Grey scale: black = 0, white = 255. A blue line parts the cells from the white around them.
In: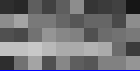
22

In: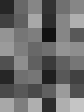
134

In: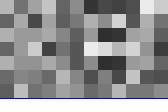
203

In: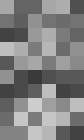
80

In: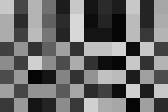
166

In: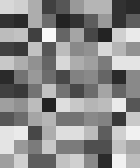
42
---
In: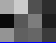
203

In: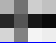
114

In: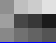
191

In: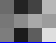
35

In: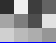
239

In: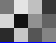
228

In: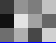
147

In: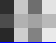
199

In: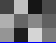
192
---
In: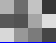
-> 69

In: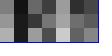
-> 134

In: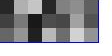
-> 148

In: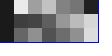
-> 220

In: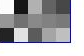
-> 191

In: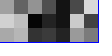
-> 123
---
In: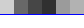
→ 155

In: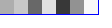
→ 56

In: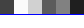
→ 129

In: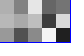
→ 116

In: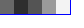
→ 243

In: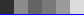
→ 155

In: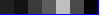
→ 191

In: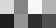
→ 31
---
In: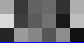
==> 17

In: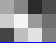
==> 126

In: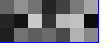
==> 136

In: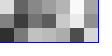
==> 214

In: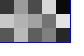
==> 39

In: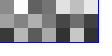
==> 50

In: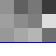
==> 111

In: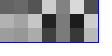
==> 185
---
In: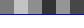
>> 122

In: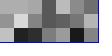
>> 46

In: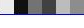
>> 115

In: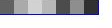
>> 97

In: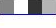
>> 180

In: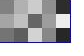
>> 94

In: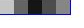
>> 100

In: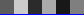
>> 92
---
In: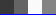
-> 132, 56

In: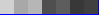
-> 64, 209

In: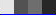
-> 39, 229

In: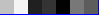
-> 93, 193

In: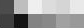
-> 233, 63

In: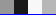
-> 183, 151
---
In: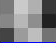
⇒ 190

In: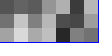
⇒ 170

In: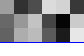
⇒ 187

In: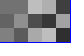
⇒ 169

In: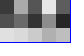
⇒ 203

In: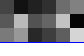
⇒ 40

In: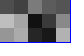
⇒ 38

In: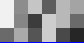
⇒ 85
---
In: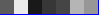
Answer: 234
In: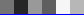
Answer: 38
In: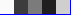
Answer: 60
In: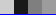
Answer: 25
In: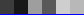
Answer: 24
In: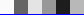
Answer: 101
